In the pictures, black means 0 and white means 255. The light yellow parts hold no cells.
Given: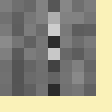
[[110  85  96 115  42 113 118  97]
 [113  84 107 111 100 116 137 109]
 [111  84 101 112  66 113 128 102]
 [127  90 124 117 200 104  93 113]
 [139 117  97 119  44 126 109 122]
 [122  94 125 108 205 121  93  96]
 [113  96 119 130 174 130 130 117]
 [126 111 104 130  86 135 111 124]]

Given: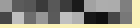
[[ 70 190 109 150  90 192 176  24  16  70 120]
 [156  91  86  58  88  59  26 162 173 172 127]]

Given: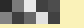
[[131  63 104 224  65]
 [ 41 123 233  65  77]]

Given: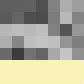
[[106  59 114 100 169 197 144]
 [174 134 190 195 191 148 127]
 [183 189 184 190 129  85 152]
 [ 90 100  78  76 124 184 131]
 [ 94  95  96  80 129 173 158]]

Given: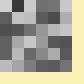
[[186 164 125  94  91 116]
 [ 96 185 106 136 171  89]
 [ 96 168 198 154  88  83]
 [ 79  85 113 152 184 197]
 [ 93 194 189  91  76 174]
 [208  56 201 112 116 199]]

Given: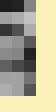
[[173 162  85]
 [162 163 115]
 [ 96  73  54]
 [139 134  36]
 [156 146  89]
 [ 53  81 172]
 [161 170 192]
 [ 30  35 131]]

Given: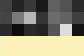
[[ 41  13  42  35  85 220  19]
 [ 69 122 182  52 108  99  64]
 [ 65  36  57  25  96  83  43]]

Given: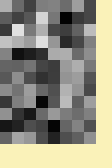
[[100 165 151  77  34  79  96 144]
 [ 22  34  78  66   5 101 131  80]
 [145  51  24 106 153 124 109 128]
 [ 55 127 151   7  86 187  96 158]
 [140 115 157 103  80 178 147  73]
 [ 88 142  78  49  61 148 157  84]
 [100  98 116  69  60 155 174 120]
 [131  16  29  46 171 174 107 142]
 [194 176 157 223 150  41  71 128]
 [ 57 224 121 175  72  62  98 188]
 [ 93  65  87 212 119   2  58  71]
 [175 106  65 126 130 108 158  72]]
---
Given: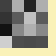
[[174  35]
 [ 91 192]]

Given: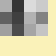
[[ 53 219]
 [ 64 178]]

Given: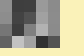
[[62 63]
 [67 81]]

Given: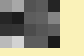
[[168  83]
 [ 28  93]]

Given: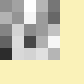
[[162 254]
 [148 245]]

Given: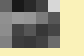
[[ 25  41]
 [154 150]]

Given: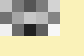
[[122  85]
 [165 198]]
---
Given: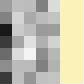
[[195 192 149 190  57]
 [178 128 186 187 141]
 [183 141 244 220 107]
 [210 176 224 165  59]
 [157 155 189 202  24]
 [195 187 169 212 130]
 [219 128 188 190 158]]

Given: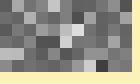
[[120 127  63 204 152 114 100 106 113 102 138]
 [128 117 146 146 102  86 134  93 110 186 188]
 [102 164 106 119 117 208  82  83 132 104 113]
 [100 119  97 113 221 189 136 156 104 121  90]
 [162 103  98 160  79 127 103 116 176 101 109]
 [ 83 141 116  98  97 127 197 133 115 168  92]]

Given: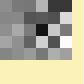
[[159 174 120 154 142 133]
 [252  81 208  98 144 165]
 [121 200  20 124 169 143]
 [218  81  89  85 136 135]
 [ 56  56 180 119 121 142]]

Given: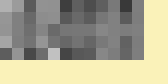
[[126 101 125 135  91  88  69 193 109  73 148  93]
 [125  98 130 121 102 115 103 116 149 115 126 165]
 [128 125 129 135 119 119 118 106 133 111 128 148]
 [125  91 129 119  92 105  89 143 141 105 128 150]
 [126  57 121  95  77  95  62 145 146  91 155 177]]

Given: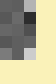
[[204  95 123]
 [100  95  87]
 [ 80  99 103]
 [ 45 106  88]
 [179  94  97]]

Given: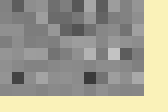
[[134 133 136 144 132 142 136 138 132 137 137 135]
 [169 143 158 115  58 140 145 143 164 141  67 148]
 [128 136 141 141 133 138 139 136 131 131 137 144]
 [124  92 195 124 179 144 127 115 156 157 144 149]
 [141 146 153 136 156 157 150 127 130 127 141 126]
 [160 115 139 135 113  83  99 151 125 125 144 144]
 [143 130 126 100 149 119 107 107 158 123 125 132]
 [149 130 157  93 166  87 126 111 146 142  93 130]]

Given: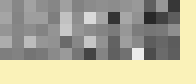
[[ 94 107  76 235 113  96 132  68 118 154 138 121 116 130 126]
 [ 92 103  93 137 158  98 146 198 135 106 146 150 188 134 173]
 [143 121 118 124 151 123 132 140 149 200 148 131 141 135 149]
 [ 93  66  40 146 167  52 165 217 142 193 126 158 158 132 165]
 [ 55 150  95 153 147 140 143 139 130 160 134 142 162 135 157]]

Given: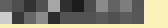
[[ 87  92  81  90  82  83  83  44 138 103  57 204]
 [ 86 125  99 138  77  28  47 166  81  50  78  96]]
